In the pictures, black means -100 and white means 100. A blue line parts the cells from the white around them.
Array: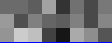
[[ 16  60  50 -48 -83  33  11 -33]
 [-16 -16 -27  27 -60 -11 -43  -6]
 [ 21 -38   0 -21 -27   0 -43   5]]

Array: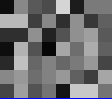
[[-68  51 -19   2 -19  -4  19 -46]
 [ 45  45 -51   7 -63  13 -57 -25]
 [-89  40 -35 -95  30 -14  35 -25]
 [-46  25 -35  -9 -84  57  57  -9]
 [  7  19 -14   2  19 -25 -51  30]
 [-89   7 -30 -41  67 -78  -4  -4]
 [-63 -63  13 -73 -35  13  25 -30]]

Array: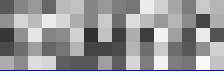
[[ 14  68  47  84  68  36   4  58 -14  73  47  20  41   9 -47  36]
 [-57  14  79   4   9  63 -62  52 -52  36 -52  90  25 -36  84 -36]
 [ 36   9  73  68 -26 -31 -31  25 -26  68  -2  90  -2  -8  95  52]
 [-31   4  20 -20  47  52   4  20  -2  -8  84  63  31  -2  58  41]
 [-41 -14  25 -20  -8  41 -47 -47 -41  41 -14  58 -14 -31  14  63]]

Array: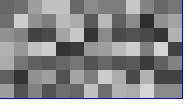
[[-13  61  14  -2  45  34 -30  45 -25   9 -65  14  29]
 [ 40  19  51  61 -59 -54  19  24  45  61  -2  66 -48]
 [ 14   3 -48 -42  29  56 -59   9 -42 -36 -42 -59  40]
 [ 34  -8 -25 -30 -19  -8 -36 -19 -36 -30 -54 -25   3]
 [-19 -13  24  51  51 -19   9  -2  -2  56   3 -19  -8]
 [ 24 -36   3 -36 -13 -19  51 -13  40  34  66   9   9]
 [-25 -59  14  24 -36  29  -2  61  34 -42  40 -48 -48]]

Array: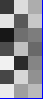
[[-56  73  36]
 [-45  68  14]
 [-40  51 -18]
 [ 84  25  46]
 [-82 -13  -2]
 [ 78 -30  57]
 [ 89 -66   4]]

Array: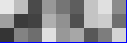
[[ 81  49 -42  19  -8 -26  54  76   9]
 [-59   3 -14  76  19  31 -31  -2  66]
 [ 25 -53 -48  37  14 -37  54  60 -14]]

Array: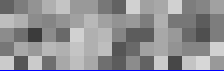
[[ 49  38  10   4  15  26  44  26  15  20  -2  38  -7  -7 -28  -2]
 [ -7  32  20  44  38  54  38  49 -33 -18  26  32  15   4   4  64]
 [-23  -2  15  38  54  20  20  -7 -23  64  26  32  64  -2   4  26]
 [ 10 -13 -54  10 -18  64  38  44   4 -28 -28  32  20 -18 -38  -2]
 [ 59 -33  59 -13  32  49  32 -13 -28  10 -23  59 -44  54  69  20]]
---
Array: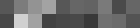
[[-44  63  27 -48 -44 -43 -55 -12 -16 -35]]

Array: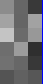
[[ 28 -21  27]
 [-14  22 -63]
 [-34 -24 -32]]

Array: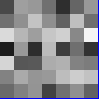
[[-12  13  53  12 -24  50 -13]
 [-78  20 -65  47 -52 -13 -61]
 [  2  33  17  20  48  61  52]]

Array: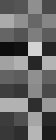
[[ 34  13 -19   5]
 [-90 -86  66 -72]
 [-22 -27  13 -23]
 [ 40  40 -64  21]
 [-56 -64  43 -79]]

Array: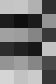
[[-78 -88 -78  16]
 [-65 -74 -82  53]
 [ 67  52  59 -58]]

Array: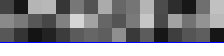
[[  8  -5 -32 -44   1  68  28 -20 -34  -4  55 -43  28 -10  15  46]]

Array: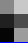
[[-75 -40]]
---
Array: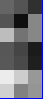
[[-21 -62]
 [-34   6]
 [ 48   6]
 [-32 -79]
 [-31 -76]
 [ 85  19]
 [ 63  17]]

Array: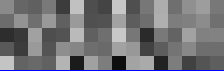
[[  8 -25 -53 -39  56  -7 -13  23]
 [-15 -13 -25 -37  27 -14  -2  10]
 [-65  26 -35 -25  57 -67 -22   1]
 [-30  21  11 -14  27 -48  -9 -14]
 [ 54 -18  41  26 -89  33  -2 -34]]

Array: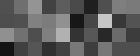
[[-37  16 -27 -76  -1]
 [-39   1  14 -44 -56]
 [ 13 -39  39 -32 -16]
 [-84 -33 -49 -51 -39]]

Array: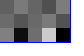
[[ -25  -21   -3]
 [ -16  -18  -36]
 [   0  -14 -100]]

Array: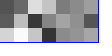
[[-35  74  -3  24]
 [-29 -56  29 -33]
 [ 66  55   9  31]]

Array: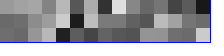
[[ 21  30  44  35  75 -19 -47 -81]
 [-17  10  60  48  -5 -33  27 -15]
 [-14  18 -75 -46 -32  16 -13  59]]
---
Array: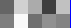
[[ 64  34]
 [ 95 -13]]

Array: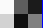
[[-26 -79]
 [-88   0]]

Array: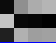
[[ 12  35]
 [-93 -95]]

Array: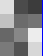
[[-41 -53]
 [-16  -9]]

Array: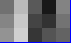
[[ 46 -30]
 [ 57 -47]]

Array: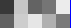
[[ 55 -22]
 [ 61  80]]

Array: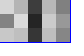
[[ 42 -52]
 [ 72 -71]]

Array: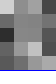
[[11 26]
 [ 4  3]]

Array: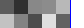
[[-62   7]
 [  3 -40]]
